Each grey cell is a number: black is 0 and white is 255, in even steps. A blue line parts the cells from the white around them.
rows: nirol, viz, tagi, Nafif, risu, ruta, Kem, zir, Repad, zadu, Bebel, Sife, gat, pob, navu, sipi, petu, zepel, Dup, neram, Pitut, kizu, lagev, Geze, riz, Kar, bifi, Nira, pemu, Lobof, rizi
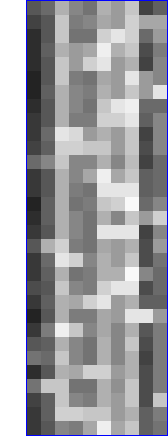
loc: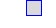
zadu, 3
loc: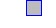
Sife, 7
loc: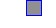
Nira, 6

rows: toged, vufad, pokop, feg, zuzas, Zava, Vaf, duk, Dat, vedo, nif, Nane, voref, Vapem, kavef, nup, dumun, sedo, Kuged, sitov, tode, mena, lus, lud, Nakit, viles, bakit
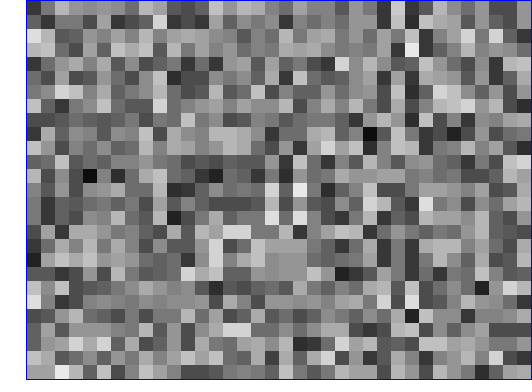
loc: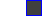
viles, 17
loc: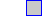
toged, 26

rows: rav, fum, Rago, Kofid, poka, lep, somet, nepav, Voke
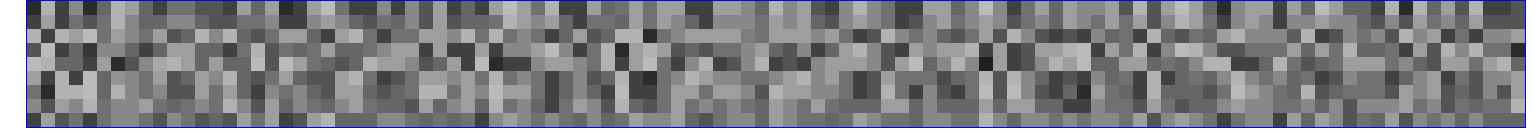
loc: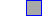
poka, 9
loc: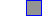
lep, 6
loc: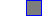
Rago, 51
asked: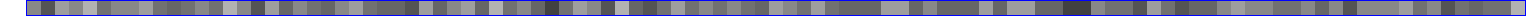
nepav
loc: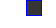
Kofid, 4
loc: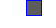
Rago, 90
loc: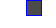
lep, 65

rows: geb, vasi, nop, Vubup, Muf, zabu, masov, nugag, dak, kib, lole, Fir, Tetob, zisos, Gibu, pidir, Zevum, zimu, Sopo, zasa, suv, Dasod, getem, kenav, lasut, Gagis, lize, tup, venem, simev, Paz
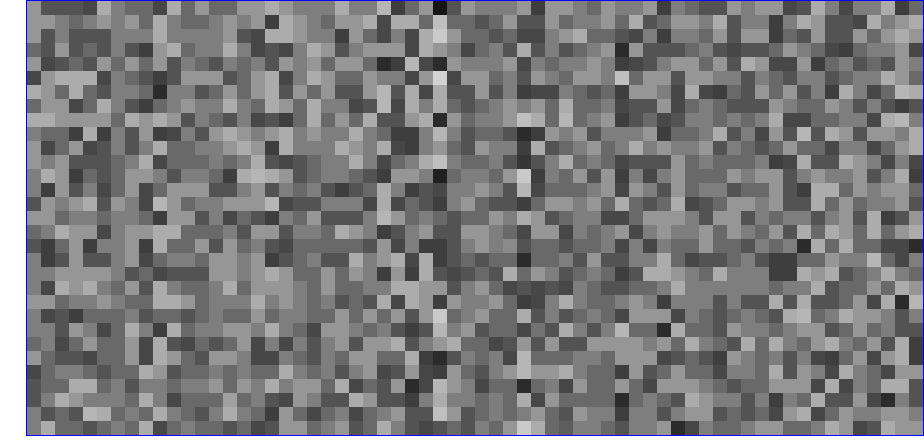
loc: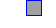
venem, 14
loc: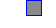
zimu, 34
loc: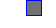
kenav, 36
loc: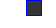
Fir, 35
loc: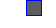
Paz, 38

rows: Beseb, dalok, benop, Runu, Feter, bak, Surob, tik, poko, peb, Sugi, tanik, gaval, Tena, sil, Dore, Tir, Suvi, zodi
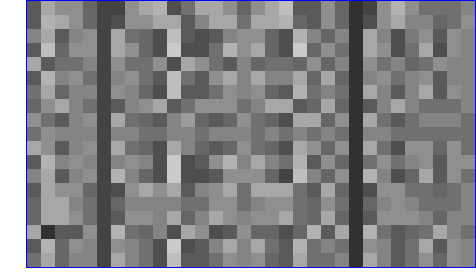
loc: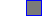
benop, 27
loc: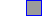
poko, 11

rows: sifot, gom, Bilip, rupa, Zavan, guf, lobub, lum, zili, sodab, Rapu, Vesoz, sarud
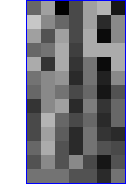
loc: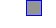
guf, 2
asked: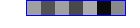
Bilip
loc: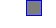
lum, 4
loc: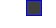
rupa, 3
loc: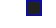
guf, 5
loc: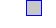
gom, 0
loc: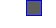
sodab, 2

